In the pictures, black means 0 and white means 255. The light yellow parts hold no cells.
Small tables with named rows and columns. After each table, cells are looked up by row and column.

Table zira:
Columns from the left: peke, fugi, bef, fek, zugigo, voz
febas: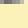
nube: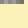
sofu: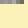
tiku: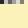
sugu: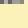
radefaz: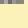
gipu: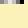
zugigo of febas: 155
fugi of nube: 160
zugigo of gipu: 112
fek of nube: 155
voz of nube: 112
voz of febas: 187
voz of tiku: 128
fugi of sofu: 153
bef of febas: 118
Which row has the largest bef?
gipu

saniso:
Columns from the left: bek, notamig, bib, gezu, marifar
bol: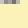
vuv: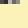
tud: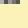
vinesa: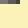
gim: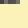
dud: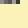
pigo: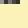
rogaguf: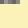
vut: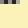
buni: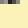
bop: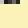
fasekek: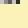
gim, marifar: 115
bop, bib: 54
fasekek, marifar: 44
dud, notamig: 106
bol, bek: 196
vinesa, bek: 120
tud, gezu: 117
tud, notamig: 84
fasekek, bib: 91
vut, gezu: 37
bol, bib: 161
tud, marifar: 85
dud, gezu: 156
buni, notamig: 153
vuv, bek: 77
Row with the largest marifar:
bol

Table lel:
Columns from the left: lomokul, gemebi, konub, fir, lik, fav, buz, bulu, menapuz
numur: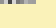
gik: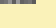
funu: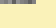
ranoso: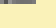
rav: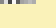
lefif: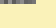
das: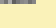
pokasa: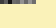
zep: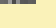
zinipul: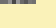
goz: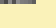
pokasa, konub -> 20
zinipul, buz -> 88
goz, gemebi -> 74
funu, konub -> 149
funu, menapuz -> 128
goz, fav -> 125
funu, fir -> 96
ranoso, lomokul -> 136
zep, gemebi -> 103
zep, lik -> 144
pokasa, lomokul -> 61
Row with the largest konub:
das

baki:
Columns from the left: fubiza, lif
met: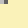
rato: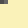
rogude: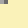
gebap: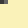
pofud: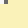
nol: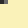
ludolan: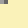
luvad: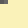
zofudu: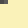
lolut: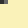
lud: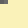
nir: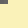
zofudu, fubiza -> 75
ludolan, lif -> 102
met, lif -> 96
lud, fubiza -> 96
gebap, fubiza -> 57
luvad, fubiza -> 90
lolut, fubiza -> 48
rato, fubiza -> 78
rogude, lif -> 107
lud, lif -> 109
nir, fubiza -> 98
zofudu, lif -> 94
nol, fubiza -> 43
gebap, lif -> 104
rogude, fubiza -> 166

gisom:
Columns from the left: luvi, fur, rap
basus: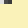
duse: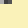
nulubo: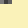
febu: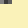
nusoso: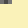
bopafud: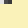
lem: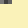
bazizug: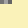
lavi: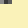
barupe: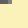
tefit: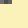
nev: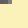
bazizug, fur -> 163
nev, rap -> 128
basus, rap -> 59
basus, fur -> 74
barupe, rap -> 129
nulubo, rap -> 97
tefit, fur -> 79
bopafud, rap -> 58
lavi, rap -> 93
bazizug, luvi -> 116
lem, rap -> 98
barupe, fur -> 97
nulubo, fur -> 62
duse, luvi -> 176
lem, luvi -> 122
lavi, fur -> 57

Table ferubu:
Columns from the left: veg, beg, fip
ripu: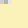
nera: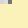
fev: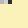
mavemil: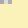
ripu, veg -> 206
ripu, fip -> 232
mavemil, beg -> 222
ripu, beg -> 180
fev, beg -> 211
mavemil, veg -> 170
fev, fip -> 48
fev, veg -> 185
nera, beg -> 222
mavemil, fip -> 175
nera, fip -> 118
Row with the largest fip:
ripu

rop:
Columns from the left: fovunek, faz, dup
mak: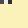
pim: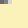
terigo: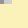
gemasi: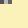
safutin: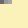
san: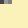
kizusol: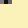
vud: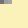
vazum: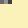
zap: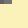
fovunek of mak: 76
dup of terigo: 208
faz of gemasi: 187
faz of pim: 132
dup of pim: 215
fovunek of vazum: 105
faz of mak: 238
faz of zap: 116
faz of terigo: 205
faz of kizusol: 18
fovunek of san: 69
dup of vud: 165
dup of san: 128
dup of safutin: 167
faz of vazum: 149
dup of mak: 50
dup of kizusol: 102
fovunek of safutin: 106
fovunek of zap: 98

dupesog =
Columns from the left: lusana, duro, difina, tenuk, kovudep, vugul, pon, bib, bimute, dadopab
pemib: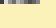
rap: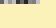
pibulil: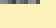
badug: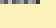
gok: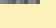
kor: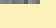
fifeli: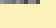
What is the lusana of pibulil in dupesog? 142
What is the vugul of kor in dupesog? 130
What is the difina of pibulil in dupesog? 101
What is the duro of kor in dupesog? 127
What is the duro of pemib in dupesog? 220
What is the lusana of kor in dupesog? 131
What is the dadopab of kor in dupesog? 113
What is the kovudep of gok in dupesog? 136
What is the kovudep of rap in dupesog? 53
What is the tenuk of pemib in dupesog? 109

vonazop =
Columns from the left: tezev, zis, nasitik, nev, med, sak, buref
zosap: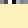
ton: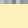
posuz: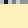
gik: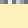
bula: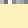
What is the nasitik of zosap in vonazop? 253
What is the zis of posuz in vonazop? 30
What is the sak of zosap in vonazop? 130
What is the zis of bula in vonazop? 114
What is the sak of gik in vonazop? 156
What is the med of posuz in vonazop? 203
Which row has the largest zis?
ton

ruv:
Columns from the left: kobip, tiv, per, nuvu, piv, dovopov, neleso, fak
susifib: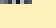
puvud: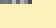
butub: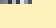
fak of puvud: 75
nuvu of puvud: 183
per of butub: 53
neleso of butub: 156
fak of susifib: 87
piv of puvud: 105
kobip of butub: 122
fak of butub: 83
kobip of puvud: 114
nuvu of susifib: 177
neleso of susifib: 70
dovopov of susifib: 192
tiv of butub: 134
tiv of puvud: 123
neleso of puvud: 140
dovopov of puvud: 178
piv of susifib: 26

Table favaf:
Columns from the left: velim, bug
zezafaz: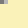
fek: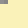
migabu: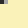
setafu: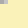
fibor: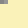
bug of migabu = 170
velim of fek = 144
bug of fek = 135
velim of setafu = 171
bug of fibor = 152
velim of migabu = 43
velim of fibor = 134
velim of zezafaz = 122
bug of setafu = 198
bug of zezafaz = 186

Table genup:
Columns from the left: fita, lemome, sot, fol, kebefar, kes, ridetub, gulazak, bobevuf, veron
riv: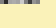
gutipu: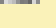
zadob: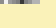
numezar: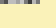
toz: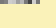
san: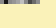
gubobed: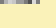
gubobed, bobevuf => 217
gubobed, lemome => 181
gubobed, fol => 198
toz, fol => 199
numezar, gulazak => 60
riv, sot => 165
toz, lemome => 131
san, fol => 149
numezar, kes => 199
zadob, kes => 57
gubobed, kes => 156
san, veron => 142
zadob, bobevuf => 179
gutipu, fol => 187
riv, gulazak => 61

